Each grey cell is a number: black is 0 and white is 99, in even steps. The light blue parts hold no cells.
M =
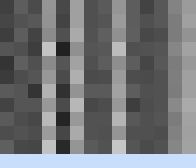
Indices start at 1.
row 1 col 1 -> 25
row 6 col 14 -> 62
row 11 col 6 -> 58
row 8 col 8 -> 30
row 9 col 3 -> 28
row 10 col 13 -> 50
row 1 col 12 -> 34
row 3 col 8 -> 37
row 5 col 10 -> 36
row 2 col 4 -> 57
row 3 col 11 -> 28
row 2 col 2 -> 32
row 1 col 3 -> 29
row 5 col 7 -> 31
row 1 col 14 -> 60
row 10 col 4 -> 60
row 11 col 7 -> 35
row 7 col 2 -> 33
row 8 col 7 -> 28
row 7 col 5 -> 19
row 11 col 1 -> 37
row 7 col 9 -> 63
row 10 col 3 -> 30
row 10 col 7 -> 32
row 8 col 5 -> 29
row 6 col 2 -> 30
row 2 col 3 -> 34
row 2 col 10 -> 36
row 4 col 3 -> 24
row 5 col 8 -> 36
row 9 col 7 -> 32
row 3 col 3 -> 26
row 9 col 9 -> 70
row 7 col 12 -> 32
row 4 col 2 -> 31
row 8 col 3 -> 33

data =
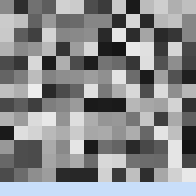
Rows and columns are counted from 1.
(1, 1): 53
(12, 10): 44
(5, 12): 32
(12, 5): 57
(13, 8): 81
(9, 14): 37
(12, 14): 27
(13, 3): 55
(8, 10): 71
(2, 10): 83
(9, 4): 90
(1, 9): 78
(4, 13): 83
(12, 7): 42
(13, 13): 81
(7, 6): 39
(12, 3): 29
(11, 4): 66
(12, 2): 30
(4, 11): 87
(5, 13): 55
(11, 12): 35
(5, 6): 29
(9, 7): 67
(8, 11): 65
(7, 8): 47
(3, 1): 78
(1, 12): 80
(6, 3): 73
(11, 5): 53
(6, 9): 88
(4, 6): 61
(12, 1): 40
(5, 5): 68
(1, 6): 79

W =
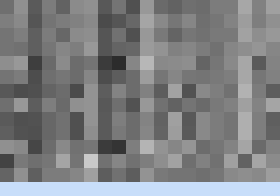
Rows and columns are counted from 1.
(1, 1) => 43
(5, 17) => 53
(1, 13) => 38
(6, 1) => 45
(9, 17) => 45
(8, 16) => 47
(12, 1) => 26
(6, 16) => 47
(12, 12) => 55
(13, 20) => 61
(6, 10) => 42
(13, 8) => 36
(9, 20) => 37
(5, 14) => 55
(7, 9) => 51
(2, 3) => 33
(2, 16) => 46
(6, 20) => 50
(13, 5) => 48
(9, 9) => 49
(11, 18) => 64
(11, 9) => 20
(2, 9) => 33
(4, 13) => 50
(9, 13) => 62
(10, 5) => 44
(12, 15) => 50
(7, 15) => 53
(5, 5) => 54
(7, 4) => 39
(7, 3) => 31
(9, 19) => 49
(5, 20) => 51
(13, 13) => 45
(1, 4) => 48
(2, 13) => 46
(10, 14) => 35

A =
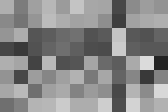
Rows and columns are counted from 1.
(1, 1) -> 68
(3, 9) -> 76
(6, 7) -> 47
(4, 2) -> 22
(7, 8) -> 55
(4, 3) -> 32
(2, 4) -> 73
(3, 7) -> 32
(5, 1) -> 68
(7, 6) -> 51
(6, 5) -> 62
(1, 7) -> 65
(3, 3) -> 33
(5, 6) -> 33
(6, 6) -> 69
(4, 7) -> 30
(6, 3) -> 61
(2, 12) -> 68
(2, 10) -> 63
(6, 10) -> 52
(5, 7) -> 64
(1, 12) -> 57
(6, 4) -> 52
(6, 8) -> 65
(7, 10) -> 70
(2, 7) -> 64
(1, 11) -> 61
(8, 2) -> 50
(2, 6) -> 63
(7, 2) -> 72

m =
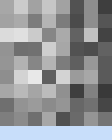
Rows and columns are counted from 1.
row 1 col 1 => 65
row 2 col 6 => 29
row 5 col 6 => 37
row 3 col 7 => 75
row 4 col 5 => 65
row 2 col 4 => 70
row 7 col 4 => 73
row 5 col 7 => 59
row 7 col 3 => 64
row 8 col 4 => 54
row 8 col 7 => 44
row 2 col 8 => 33
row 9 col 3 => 43
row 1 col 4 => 77
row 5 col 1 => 58
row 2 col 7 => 55
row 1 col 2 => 79
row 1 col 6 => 32
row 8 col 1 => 43
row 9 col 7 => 58
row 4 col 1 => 57
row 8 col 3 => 60

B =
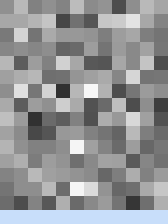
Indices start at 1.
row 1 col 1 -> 56
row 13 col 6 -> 57
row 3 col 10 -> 65
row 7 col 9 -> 30
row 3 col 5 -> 59
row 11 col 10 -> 61
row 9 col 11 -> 62
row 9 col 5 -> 36
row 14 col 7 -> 85
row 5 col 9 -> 65
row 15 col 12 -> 68
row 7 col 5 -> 19
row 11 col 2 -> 56
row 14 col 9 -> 40
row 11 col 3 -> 50
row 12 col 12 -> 44
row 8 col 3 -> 61
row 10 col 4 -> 33
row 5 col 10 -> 53
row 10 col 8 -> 45
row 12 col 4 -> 61
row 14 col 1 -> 45
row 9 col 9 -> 59
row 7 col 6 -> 71
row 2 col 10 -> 88
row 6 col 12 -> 46
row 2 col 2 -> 65
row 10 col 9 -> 39
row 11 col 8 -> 51
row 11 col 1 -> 70
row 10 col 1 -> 63
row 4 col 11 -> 63
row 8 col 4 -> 56
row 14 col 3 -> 55
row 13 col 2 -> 55
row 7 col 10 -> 46
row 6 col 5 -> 44
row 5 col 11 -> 76

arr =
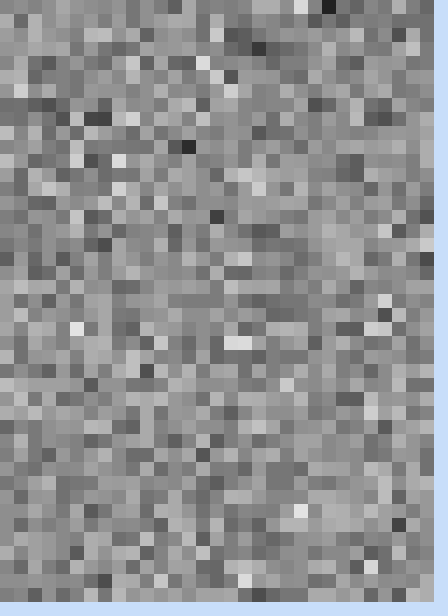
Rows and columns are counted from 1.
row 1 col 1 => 52
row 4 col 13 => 59
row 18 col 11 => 52
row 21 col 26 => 39
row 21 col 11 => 52
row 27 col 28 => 54
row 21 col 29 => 55
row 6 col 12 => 51
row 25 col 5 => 50
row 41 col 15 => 41
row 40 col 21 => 55
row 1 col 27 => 52
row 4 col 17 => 41
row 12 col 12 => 55
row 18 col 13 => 40
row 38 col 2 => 41
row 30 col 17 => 37
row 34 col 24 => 63
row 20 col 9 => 60
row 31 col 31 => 70
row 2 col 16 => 67
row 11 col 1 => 52
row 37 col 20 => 49
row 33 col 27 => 44
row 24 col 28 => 77
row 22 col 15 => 48
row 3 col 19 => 46
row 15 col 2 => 52
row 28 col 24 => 60
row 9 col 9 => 71
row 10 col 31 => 63
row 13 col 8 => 42
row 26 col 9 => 57
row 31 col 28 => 35
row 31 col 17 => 49
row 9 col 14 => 51
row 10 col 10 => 42
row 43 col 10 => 58

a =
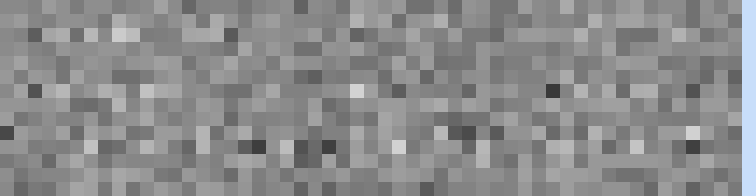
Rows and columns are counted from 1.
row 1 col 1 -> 53
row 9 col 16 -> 59
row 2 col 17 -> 57
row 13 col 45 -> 44
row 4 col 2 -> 56
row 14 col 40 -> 52
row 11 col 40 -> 68
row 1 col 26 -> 62
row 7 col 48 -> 48
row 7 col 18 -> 44
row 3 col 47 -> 44
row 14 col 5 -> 55
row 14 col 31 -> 35
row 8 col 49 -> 60
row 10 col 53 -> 42
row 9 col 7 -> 58
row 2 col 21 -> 54
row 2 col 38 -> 46
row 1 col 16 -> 51
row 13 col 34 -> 53
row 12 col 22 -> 36
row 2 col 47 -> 57
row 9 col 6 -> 51
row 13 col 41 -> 61
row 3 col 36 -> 41
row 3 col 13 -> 50
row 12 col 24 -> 62
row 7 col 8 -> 68
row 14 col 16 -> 60
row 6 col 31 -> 40
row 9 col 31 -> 51
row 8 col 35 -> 59
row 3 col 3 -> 36
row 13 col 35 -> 55
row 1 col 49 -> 54
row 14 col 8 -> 47
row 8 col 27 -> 56
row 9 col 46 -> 52
